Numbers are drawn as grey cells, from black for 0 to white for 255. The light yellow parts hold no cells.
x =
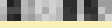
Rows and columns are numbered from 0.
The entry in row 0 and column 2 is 58
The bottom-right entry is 209
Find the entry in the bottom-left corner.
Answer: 171
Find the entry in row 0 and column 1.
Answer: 33
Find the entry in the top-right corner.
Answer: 157
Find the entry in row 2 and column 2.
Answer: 33
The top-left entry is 197
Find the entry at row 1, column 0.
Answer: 184
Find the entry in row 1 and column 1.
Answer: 74

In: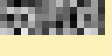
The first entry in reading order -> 128
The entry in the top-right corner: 61
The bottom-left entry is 200
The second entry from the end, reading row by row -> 200
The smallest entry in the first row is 6
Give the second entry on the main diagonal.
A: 200
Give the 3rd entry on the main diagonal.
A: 128
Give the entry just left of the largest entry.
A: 19
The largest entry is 231
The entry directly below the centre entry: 86
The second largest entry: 216
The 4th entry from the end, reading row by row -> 47
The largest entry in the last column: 99
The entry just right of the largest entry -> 86
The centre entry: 143
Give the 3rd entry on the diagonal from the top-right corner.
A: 61
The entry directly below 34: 156
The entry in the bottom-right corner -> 74
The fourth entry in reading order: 61

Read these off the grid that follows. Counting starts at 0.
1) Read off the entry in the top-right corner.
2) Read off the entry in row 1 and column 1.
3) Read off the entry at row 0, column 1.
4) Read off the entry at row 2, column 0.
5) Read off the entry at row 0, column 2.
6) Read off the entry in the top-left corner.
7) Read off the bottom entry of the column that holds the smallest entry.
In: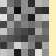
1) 167
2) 155
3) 114
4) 225
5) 83
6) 211
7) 27

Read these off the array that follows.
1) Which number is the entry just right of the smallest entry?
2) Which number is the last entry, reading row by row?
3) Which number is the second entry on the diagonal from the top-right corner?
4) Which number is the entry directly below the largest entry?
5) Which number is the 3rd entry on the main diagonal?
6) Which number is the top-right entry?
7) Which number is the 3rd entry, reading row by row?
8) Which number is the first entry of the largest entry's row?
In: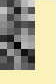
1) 180
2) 84
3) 139
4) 84
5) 115
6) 209
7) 115
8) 99

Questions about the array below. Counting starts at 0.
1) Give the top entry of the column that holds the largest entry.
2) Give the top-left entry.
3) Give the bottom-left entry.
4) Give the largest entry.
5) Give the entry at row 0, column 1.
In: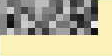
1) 55
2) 162
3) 132
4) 235
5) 101

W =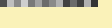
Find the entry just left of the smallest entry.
177
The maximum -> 206
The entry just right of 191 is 137

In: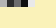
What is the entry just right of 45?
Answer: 109
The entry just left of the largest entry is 14

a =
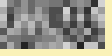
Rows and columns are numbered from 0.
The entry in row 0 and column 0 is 210
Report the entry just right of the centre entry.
77
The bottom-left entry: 89
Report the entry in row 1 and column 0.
170
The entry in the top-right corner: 210
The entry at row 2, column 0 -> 197
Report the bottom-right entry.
77
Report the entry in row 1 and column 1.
89
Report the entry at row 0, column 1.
130
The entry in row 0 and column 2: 105
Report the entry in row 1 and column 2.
130
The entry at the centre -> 77
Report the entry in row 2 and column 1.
62

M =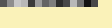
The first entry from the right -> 72
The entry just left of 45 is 126
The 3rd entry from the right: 114
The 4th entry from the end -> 184
